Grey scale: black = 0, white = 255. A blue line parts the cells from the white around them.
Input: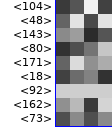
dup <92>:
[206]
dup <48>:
[227]
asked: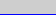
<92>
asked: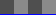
<73>
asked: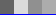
<171>

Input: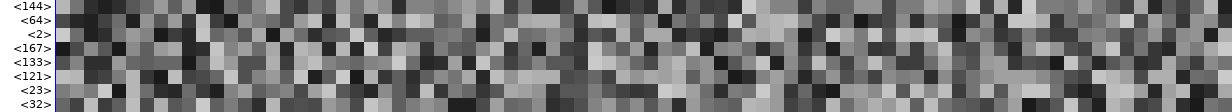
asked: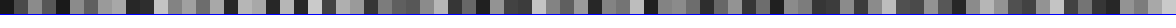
<167>
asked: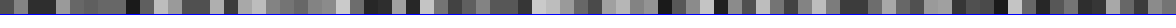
<133>

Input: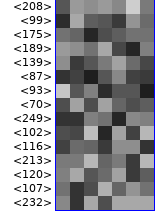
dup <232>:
[168]
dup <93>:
[86]
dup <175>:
[114]
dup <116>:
[142]

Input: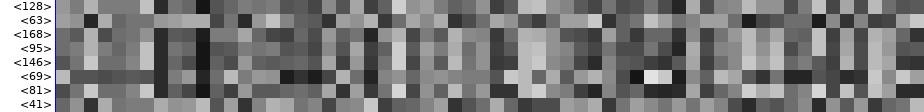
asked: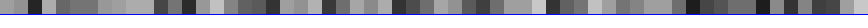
<63>
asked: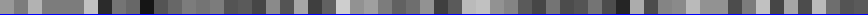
<128>
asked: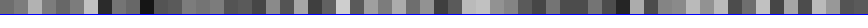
<95>
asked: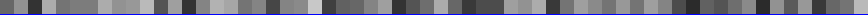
<41>
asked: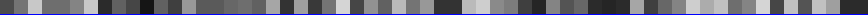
<81>

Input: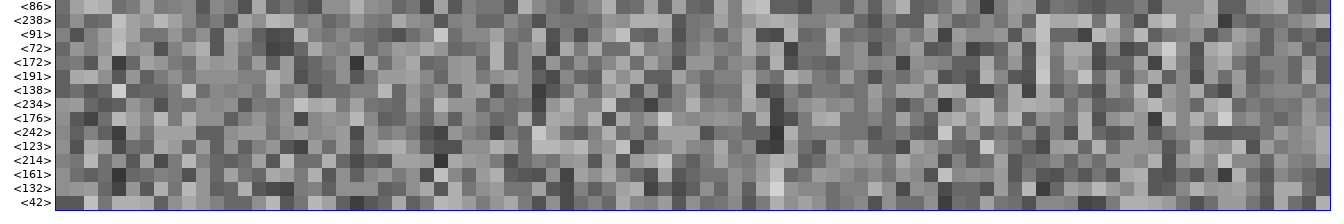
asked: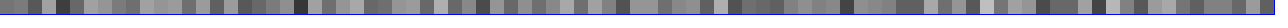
<172>
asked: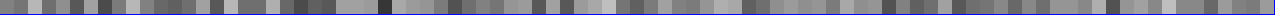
<214>
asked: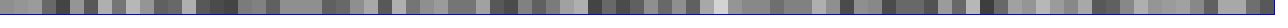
<132>
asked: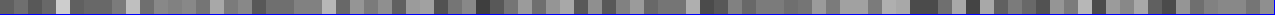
<138>

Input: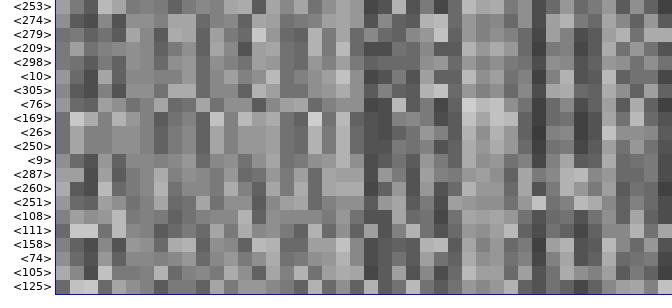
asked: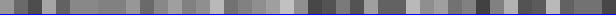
<10>
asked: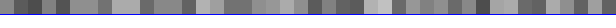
<305>
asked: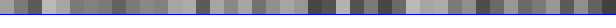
<253>
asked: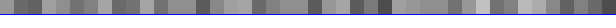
<251>

